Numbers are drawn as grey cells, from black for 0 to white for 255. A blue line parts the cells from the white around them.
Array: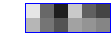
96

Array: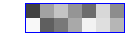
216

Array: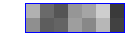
206

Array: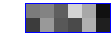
168

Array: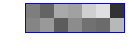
224

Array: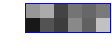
103

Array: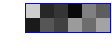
128

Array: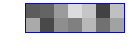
66
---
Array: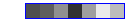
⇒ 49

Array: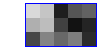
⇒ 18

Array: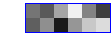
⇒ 26

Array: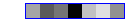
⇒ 4

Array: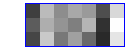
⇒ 41

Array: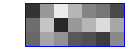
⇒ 39
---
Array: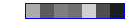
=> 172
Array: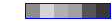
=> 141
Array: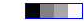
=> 5
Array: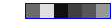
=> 107
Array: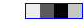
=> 236
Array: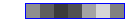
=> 143
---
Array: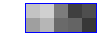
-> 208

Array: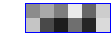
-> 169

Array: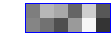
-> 183

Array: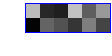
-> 39

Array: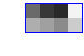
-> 56

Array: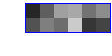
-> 95

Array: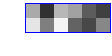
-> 49
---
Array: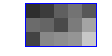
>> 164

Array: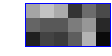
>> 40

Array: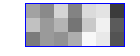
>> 91

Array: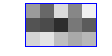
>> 91

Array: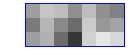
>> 164

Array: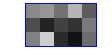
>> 122

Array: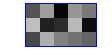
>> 12

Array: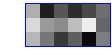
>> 103
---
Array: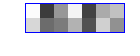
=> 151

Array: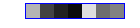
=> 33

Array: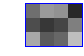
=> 146

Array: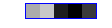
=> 29

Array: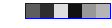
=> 223

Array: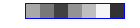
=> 65

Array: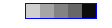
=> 131

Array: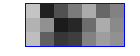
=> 81
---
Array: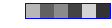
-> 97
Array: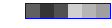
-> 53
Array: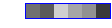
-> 91
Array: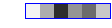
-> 173
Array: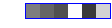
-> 101
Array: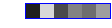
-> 216
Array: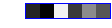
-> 3
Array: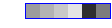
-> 179
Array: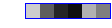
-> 94
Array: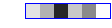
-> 178
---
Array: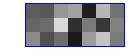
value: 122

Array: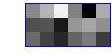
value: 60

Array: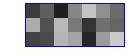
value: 202

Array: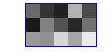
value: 234

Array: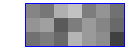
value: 64

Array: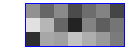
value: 123

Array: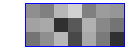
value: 48

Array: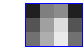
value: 113
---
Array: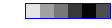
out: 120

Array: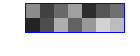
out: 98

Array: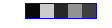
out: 203

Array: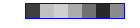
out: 172

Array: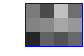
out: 37

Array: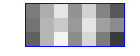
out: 140

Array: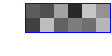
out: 98

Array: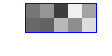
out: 99

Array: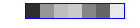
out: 202
